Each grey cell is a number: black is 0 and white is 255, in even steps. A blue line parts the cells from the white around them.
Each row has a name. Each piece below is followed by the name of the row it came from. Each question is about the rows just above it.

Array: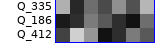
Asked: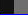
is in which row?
Q_186
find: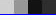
Q_412
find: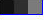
Q_412
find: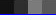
Q_412
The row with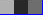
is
Q_335
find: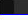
Q_412

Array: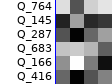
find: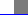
Q_166
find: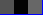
Q_287
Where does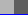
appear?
Q_683

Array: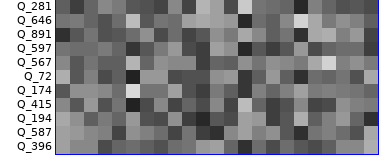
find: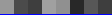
Q_597
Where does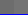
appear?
Q_396
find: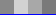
Q_646
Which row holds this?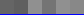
Q_567
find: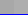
Q_891
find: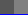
Q_72

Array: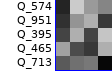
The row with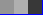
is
Q_951
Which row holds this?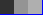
Q_951
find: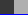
Q_465
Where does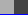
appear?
Q_395

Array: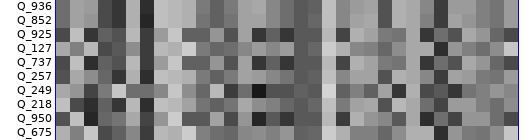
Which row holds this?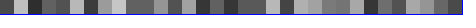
Q_737
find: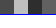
Q_737
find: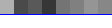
Q_249
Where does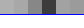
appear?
Q_257
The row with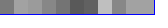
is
Q_257
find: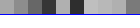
Q_257

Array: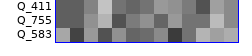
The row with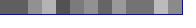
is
Q_755
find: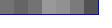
Q_411
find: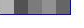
Q_755
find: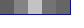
Q_411
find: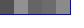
Q_583
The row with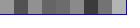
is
Q_583

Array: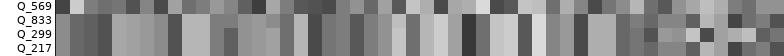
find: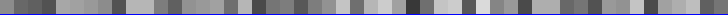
Q_299
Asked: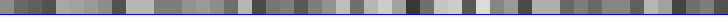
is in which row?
Q_833

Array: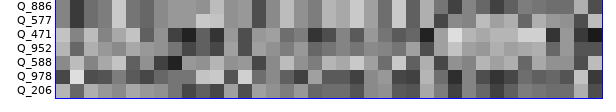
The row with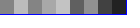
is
Q_471
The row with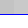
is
Q_978
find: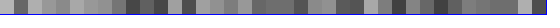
Q_206
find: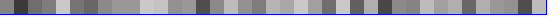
Q_577
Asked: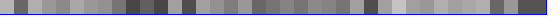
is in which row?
Q_952

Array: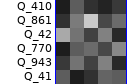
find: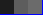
Q_770
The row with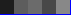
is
Q_770
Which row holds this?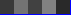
Q_943
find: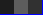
Q_410

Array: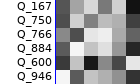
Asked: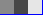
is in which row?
Q_600
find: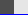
Q_766
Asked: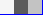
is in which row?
Q_946
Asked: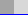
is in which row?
Q_167
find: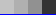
Q_946
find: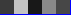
Q_600
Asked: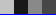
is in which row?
Q_600

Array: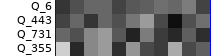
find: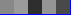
Q_355
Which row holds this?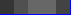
Q_6
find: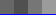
Q_443
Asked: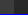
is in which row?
Q_731
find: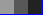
Q_731
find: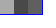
Q_355

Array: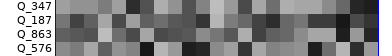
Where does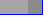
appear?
Q_347
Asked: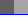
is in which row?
Q_187
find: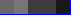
Q_187
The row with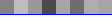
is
Q_347
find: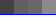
Q_863
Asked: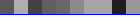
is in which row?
Q_863

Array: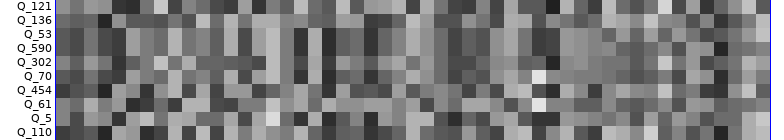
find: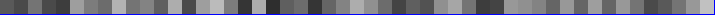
Q_53
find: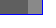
Q_61
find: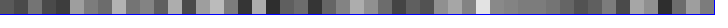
Q_70
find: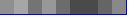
Q_302
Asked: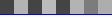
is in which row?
Q_110

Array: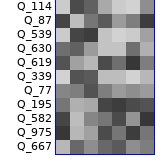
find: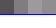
Q_77
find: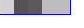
Q_339
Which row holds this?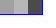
Q_619
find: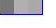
Q_195

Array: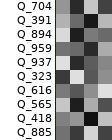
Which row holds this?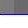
Q_894
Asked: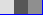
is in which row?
Q_323
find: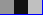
Q_418
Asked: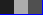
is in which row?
Q_565
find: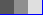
Q_616
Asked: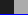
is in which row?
Q_565

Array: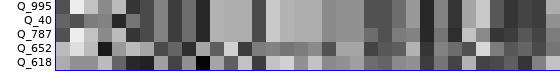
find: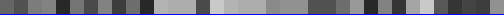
Q_40
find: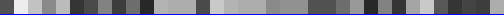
Q_995
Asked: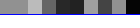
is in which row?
Q_618
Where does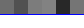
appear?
Q_787

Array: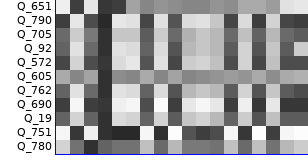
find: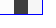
Q_751
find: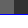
Q_19
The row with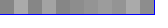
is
Q_605
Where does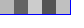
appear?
Q_19
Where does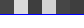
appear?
Q_790
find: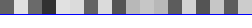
Q_92

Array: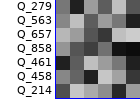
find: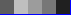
Q_461
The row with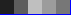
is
Q_461
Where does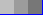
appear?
Q_461
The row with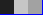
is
Q_458
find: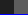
Q_461

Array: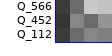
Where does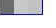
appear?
Q_566
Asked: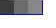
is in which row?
Q_112
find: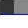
Q_452
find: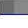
Q_112
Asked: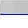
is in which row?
Q_566
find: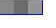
Q_452

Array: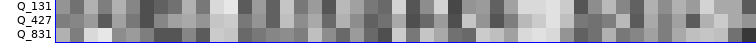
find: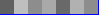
Q_427
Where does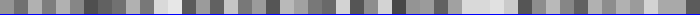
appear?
Q_131
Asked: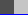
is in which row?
Q_427
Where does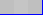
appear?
Q_831
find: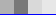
Q_131

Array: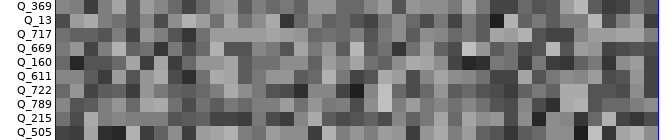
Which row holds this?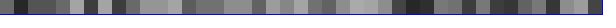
Q_160
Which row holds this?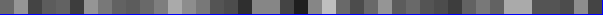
Q_722
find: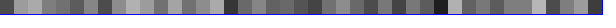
Q_13
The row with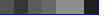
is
Q_505
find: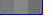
Q_789
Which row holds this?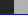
Q_505
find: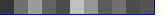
Q_669

